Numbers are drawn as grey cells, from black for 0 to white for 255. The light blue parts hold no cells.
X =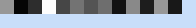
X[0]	151
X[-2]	151
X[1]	5

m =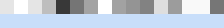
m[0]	229
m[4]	56
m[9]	148
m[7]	255

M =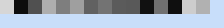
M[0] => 214
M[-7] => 91
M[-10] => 159
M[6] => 97
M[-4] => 112

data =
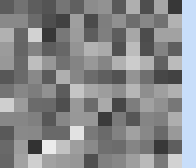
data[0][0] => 92
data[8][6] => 151
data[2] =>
[177, 103, 210, 55, 120, 156, 93, 127, 93, 167, 76, 162, 162]
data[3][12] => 94
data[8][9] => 86
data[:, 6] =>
[140, 75, 93, 179, 152, 108, 167, 107, 151, 121, 138, 79]
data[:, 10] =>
[78, 135, 76, 79, 178, 111, 142, 161, 133, 136, 118, 186]
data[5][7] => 95
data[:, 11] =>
[165, 113, 162, 131, 98, 71, 159, 145, 128, 105, 56, 121]
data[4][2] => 190
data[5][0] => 87
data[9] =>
[89, 137, 136, 105, 105, 226, 121, 106, 130, 161, 136, 105, 153]
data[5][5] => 134
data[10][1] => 156
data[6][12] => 176
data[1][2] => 107
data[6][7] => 157
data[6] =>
[115, 135, 125, 145, 92, 197, 167, 157, 142, 182, 142, 159, 176]
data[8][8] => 122
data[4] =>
[152, 106, 190, 151, 113, 132, 152, 133, 177, 204, 178, 98, 187]
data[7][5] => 153
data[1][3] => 78
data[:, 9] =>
[175, 109, 167, 188, 204, 148, 182, 125, 86, 161, 133, 158]
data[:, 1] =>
[114, 137, 103, 101, 106, 106, 135, 155, 134, 137, 156, 162]

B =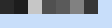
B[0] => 41
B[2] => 198
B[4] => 90
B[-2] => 129

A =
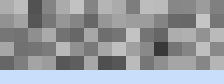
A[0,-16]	173
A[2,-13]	170
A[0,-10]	132
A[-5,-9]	181
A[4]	[102, 126, 164, 156, 87, 94, 167, 79, 87, 187, 118, 143, 165, 165, 134, 181]
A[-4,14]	197
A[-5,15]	128
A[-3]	[118, 115, 143, 170, 114, 103, 167, 110, 117, 195, 116, 102, 173, 176, 146, 186]
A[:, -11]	[194, 133, 103, 144, 94]
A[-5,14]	156
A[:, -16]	[173, 146, 118, 166, 102]
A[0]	[173, 188, 82, 132, 171, 194, 132, 181, 171, 125, 189, 187, 135, 136, 156, 128]
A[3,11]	56
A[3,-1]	137
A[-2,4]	185
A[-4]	[146, 162, 86, 119, 150, 133, 103, 150, 163, 157, 156, 132, 105, 104, 197, 118]
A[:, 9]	[125, 157, 195, 160, 187]

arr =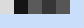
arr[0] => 219
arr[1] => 20
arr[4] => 86

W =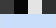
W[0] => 58
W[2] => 228

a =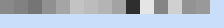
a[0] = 137
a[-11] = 165
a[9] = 46
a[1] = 129

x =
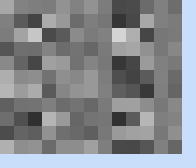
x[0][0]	167
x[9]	[76, 100, 94, 146, 111, 105, 95, 120, 154, 161, 163, 120, 143]
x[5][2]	142
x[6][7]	128
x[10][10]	86
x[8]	[110, 80, 48, 180, 154, 102, 116, 118, 49, 91, 182, 127, 131]
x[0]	[167, 130, 126, 124, 146, 130, 146, 124, 73, 75, 107, 128, 109]
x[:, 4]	[146, 152, 90, 108, 154, 143, 134, 108, 154, 111, 141]
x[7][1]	114
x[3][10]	145
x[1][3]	172
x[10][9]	72
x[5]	[174, 138, 142, 114, 143, 136, 152, 125, 78, 67, 91, 129, 106]
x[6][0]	181
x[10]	[176, 142, 146, 107, 141, 141, 160, 126, 73, 72, 86, 128, 102]
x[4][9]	70
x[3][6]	103
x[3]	[85, 111, 110, 131, 108, 115, 103, 122, 161, 166, 145, 120, 135]
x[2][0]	124
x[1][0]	128
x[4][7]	120
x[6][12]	101
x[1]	[128, 91, 68, 172, 152, 108, 126, 118, 53, 72, 167, 128, 123]
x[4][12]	121

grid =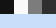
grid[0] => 18
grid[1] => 249
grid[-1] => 47
